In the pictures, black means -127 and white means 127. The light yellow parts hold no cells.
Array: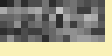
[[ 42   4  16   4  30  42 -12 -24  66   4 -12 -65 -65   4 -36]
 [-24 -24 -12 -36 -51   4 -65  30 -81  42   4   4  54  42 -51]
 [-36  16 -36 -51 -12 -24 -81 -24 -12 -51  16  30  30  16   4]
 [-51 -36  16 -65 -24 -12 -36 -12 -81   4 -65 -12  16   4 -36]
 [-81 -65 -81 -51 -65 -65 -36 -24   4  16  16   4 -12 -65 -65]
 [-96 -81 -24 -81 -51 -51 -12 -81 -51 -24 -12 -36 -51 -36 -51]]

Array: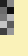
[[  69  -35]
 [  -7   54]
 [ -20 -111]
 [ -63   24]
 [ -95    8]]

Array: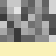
[[ 71 -55  27  55 -14   1  55 -41]
 [ 39 -14 -70  39  27 -14  39 -55]
 [  1  71  71   1 -29  39 -29  83]
 [-14   1 -70 -29 -29  14  14  83]
 [-29  55  99 -41 -14  27 -14  83]
 [-70  14  27 -55  55   1 -41 -41]]

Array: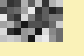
[[ 106  -46  -76   90   -6  -62  -33   -6   -6]
 [  90  -76 -103   21   34 -103   90    8  -20]
 [  65   77   65   21 -103   90  106   21  -20]
 [  34   49  -20 -103  -46  -46  -62  -20   77]
 [   8  -76  -62   49  -33   65  -76   49   77]
 [ -62  -33  -20   34  106  -76  -33  -91  -62]]

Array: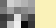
[[  -3   34   -3    9   21]
 [ -19   81   65   50   34]
 [ -59   65  111 -116  -72]
 [ -72  -46   95  -19  -59]]

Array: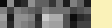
[[  32 -100   16   16    0  -85   73   44   44  -45 -116  -85  -73]
 [  16  -85   16    0  -15  -73   44   32   32  -45 -100  -60  -60]
 [   0  -60    0  -15  -31  -45    0  -15  -15  -15  -60  -45  -31]
 [-116   16 -100  -85   16  -31  -31  -73  -15 -100    0  -31 -100]]
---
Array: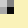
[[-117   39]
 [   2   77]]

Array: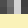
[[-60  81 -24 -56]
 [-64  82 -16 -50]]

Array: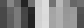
[[-51  27  26  47  37  92  82 -93 -58  -6 -32 -56]
 [-49  28  24  47  38  90  80 -93 -56  -5 -31 -55]
 [-44  25  22  48  36  92  80 -88 -58  -5 -27 -55]
 [-16 -24  17  56 -13  92  76 -15 -91 -27   6 -45]]

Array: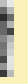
[[ 58 -69]
 [ 97  20]
 [100 -56]
 [ 80  -4]
 [ 71 -12]
 [ 51   7]
 [-59 -22]
 [ 51 -25]
 [-20 -82]
 [ 55 -19]
 [103  61]]

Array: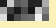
[[ -26  114  -17  -24  -51  -98   92]
 [   2   71 -106  -53 -102  -66   40]
 [  42  -91  -92  -25  -37   75  -96]]

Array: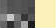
[[-98  38 -30 -80 -25]
 [-43 -72  -9  71  12]
 [-58 -45 -41 -43 -24]
 [-49 -47 -41 -47 -30]]

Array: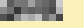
[[-58  17 -22  65  40  55  10 -70 -45]
 [ 53 -53 -33 -23 -31 -18 -73 -13   9]
 [ 76 -40 -24 -11  32 -11  -8 -35  64]]

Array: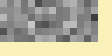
[[ 18 -29  23  35 -34 -16  45  33  43 -15 -10  -7  20  10]
 [  2  27   7 -29  34  13  10   3  -3  39  -5 -18   9 -44]
 [ -1  17  -1  60  56  -6 -15 -44 -33  71  17  18   1   8]
 [-65   1  -2  36  -1  -5   6  -4  13 -13  25  27  10  57]
 [ 34  -1  21  33   0  -7  54  23  45   6  -5  22  12  13]
 [  7 -24  12  49  41   8 -13 -14 -49  41  -9  36   2  38]]

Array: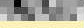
[[  94   -9   33   13   -7   61   59  -39   -4   52   27   87]
 [  79   41   29   -9    6  -28   47    8  -52  -54   17   36]
 [  18   35   35   17   76  -56   24   38    7 -123    9    6]]
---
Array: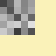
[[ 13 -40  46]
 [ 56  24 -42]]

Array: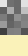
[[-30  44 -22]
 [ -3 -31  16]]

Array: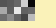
[[ 41 -33 104]
 [-17  10 -26]]

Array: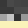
[[-69 -70 -53]
 [ 35  69 -78]]

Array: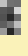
[[-40 -49  85]
 [-46 -86 -21]]

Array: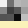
[[   7  -63  -40]
 [ -44  -42 -115]]
